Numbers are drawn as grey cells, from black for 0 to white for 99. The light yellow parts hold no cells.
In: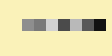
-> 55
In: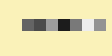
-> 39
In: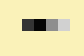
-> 20
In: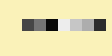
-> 27
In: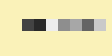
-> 26
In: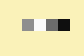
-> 55
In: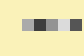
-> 66
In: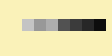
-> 76
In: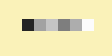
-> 14
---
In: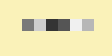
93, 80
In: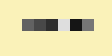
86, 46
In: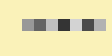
82, 74
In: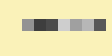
80, 71
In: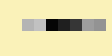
75, 70
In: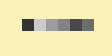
78, 60
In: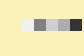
93, 80
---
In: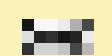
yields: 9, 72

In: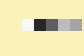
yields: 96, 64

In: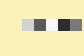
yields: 81, 47

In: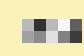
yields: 72, 23

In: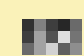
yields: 19, 55

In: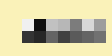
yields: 93, 44
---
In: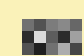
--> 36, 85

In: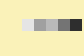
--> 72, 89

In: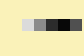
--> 17, 85

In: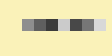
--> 79, 84

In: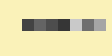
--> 21, 78

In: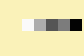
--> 33, 97
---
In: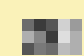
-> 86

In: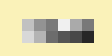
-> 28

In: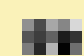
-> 11

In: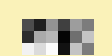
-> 43

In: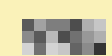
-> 59

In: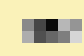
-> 49

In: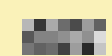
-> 56

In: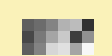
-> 24
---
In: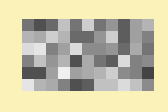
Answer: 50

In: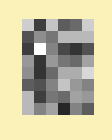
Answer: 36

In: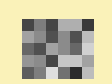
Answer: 40

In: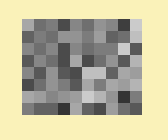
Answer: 29

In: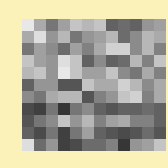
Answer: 33
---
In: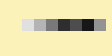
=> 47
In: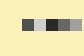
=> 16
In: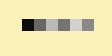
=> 72
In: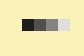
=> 51
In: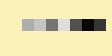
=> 45
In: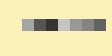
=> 20
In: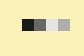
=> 89
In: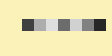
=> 86
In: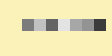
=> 39
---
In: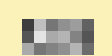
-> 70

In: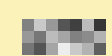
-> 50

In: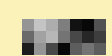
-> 28

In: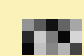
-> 48

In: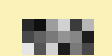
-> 57

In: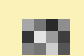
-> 88
